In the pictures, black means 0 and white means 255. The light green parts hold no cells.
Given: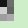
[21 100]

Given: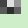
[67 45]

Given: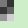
[120 100]

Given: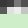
[56 224]

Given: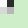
[250 183]

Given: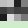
[189 82 165]

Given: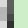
[217 93]

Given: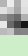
[181 203 107 22]

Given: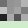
[111 149 85]
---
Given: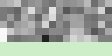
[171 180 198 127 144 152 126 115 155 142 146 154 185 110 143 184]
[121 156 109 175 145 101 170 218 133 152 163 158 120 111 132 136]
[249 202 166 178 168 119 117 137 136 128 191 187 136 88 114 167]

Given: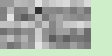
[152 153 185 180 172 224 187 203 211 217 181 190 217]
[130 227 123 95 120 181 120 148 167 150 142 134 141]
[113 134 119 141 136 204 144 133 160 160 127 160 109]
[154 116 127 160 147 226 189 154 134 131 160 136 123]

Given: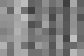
[133 141 173 189 99 107 143 112 129 63 168 96]
[149 149 163 192 130 117 148 74 137 84 146 84]
[128 139 177 155 112 137 114 78 121 88 151 110]
[178 119 169 116 86 156 140 87 161 100 106 124]

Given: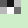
[91 22 191]

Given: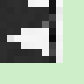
[42 46 47 44 242 245 245 20 247]
[43 45 45 46 46 42 45 64 238]
[42 46 43 242 241 243 245 25 246]
[46 45 44 240 242 244 243 63 245]
[45 41 46 45 44 46 43 31 239]

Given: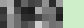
[159 171 45 100 66 74 145 43 156]
[65 144 110 45 43 69 103 111 31]

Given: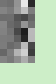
[116 111 147 231 41]
[109 110 84 72 102]
[130 115 72 29 185]
[124 106 115 187 71]
[131 121 142 172 133]

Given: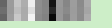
[101 155 197 173 237 142 132 20 152 134 157 138 170]
[100 157 200 171 242 138 130 9 151 131 157 139 172]

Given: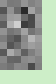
[145 121 123 148 130 140]
[120 157 161 106 73 153]
[147 117 126 162 116 132]
[144 85 107 141 158 150]
[134 102 100 138 144 132]
